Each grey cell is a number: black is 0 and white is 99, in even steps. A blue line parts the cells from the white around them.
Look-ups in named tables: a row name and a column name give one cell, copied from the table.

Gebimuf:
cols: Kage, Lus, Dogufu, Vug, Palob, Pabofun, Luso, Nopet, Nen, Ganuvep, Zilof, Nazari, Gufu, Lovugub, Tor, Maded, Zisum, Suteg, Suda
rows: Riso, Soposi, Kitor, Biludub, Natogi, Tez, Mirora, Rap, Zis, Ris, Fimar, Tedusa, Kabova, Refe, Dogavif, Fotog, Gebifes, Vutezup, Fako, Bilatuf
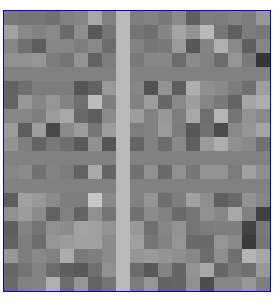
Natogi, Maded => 50
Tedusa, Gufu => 56
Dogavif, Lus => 60
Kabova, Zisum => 50
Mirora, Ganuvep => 50
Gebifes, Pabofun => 62
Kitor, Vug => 52
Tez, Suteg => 43
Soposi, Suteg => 48
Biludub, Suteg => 47
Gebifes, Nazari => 51
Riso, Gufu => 54
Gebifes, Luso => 62
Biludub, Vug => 48
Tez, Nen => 72
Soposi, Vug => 53

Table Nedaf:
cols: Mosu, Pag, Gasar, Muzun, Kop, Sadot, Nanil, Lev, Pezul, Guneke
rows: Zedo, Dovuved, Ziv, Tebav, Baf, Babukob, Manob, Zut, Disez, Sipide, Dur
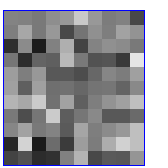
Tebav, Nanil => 32
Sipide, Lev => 67
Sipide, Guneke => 74
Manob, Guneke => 74
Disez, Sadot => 64
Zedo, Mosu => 51
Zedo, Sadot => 78
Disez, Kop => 35
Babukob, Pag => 37
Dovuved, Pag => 65
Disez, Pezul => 59
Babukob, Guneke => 53
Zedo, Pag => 50
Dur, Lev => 35
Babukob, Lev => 46

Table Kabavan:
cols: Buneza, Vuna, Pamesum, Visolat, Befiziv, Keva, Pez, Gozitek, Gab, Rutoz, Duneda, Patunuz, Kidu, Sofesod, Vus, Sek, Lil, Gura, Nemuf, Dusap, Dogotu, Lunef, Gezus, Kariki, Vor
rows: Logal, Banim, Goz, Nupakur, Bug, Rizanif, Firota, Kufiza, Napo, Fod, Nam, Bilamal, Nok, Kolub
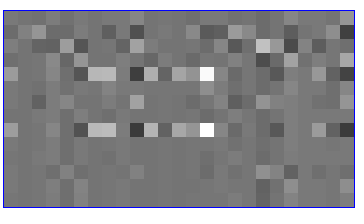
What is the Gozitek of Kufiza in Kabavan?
43
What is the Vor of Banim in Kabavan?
25
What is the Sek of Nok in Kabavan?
47
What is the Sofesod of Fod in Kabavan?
46
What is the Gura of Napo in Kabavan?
47
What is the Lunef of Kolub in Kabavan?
47
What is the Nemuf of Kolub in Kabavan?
39
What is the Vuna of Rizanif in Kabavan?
45
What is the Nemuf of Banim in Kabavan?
42
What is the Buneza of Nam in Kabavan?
46
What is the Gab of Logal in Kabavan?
47
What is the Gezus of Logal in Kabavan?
47
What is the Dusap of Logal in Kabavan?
45
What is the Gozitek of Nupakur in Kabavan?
45
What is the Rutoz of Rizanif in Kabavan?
47
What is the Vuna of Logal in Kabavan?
45

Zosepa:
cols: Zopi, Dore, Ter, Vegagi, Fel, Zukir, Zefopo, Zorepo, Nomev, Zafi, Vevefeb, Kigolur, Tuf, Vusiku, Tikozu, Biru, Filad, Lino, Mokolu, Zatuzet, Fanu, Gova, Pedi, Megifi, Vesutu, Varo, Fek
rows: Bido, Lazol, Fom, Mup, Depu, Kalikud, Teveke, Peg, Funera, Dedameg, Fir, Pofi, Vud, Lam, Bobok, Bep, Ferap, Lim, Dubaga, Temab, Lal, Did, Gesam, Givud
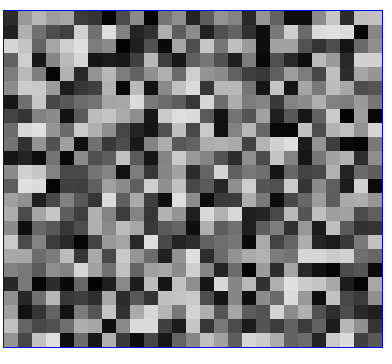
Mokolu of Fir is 29
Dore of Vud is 87
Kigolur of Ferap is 28
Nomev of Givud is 22
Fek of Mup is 81
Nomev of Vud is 54
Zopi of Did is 62
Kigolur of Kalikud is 53
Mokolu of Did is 32

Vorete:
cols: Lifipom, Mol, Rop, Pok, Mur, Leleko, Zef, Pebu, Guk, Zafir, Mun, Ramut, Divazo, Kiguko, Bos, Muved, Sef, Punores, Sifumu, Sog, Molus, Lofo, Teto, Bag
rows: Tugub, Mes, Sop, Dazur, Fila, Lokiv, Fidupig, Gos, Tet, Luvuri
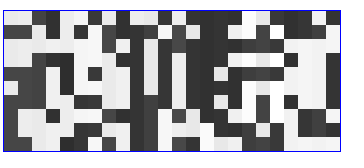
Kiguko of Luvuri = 20
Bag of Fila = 20
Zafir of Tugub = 92
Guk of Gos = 19
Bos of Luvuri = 97
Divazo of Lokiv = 92
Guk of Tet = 93
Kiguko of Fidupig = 20
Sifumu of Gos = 26

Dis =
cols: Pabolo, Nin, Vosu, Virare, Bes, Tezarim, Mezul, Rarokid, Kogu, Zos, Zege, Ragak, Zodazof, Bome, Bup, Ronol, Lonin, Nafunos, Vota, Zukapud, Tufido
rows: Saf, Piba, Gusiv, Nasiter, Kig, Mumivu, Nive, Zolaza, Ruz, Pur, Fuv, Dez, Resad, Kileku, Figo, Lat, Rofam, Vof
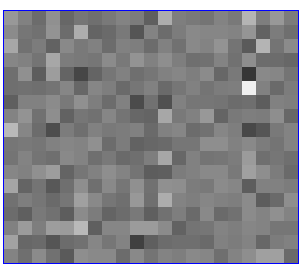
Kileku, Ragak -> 67
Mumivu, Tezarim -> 40
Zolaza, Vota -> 48
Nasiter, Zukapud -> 42
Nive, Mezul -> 49
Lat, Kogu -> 52
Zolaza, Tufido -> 40

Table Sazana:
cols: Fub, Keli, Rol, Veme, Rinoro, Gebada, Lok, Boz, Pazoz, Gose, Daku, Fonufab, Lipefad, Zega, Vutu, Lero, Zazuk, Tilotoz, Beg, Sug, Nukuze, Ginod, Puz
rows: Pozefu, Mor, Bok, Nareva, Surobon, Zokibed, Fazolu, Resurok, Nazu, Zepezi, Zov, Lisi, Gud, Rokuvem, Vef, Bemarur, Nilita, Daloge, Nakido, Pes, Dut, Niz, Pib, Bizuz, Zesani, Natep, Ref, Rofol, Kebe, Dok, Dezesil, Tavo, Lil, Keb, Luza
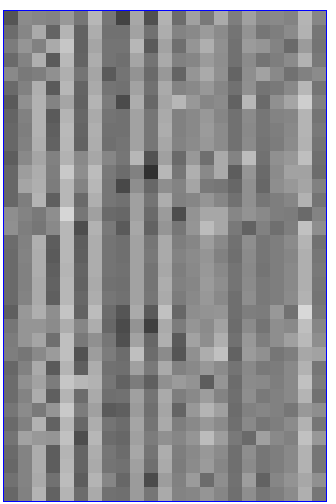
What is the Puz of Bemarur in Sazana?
55
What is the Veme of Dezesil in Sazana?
58
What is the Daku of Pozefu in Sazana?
31
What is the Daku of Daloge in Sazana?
47
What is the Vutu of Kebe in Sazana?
70
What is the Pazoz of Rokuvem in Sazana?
44
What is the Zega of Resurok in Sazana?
53
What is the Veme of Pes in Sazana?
38
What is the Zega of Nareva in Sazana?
52
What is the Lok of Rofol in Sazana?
66
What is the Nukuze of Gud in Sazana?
59
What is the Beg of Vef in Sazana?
53
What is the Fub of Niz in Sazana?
37
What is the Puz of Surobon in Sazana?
54
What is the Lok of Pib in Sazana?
67
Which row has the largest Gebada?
Ref

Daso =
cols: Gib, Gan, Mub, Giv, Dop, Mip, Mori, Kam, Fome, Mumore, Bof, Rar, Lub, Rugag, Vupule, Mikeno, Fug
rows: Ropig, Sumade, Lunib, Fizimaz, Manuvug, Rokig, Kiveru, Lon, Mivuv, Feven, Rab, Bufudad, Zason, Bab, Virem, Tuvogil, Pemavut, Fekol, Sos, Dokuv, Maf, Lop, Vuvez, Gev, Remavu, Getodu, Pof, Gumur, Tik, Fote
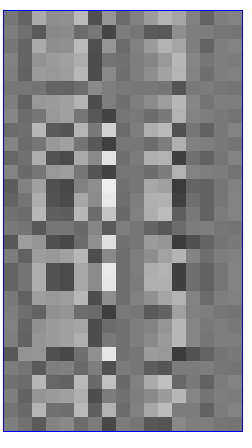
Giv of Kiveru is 60
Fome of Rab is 43
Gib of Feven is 51
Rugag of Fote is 49
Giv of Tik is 44
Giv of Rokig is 39
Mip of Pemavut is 42
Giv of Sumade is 53
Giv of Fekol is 59
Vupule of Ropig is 39
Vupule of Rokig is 48
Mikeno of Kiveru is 49
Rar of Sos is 69
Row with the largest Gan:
Pemavut

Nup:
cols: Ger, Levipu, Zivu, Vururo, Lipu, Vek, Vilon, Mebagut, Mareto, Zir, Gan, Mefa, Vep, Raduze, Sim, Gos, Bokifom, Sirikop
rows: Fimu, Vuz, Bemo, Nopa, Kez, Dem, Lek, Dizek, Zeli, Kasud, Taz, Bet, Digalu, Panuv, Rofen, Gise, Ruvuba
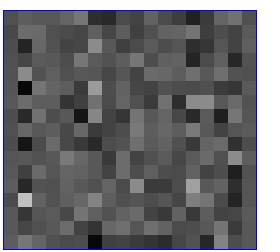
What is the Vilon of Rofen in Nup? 37
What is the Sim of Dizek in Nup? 35
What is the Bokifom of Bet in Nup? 12
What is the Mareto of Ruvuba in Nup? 26
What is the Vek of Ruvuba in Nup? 30
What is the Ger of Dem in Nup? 33
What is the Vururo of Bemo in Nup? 32
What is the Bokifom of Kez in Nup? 32
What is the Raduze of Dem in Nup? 29
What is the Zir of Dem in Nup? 27
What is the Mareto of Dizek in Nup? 21
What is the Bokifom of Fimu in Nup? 44
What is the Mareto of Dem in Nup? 38

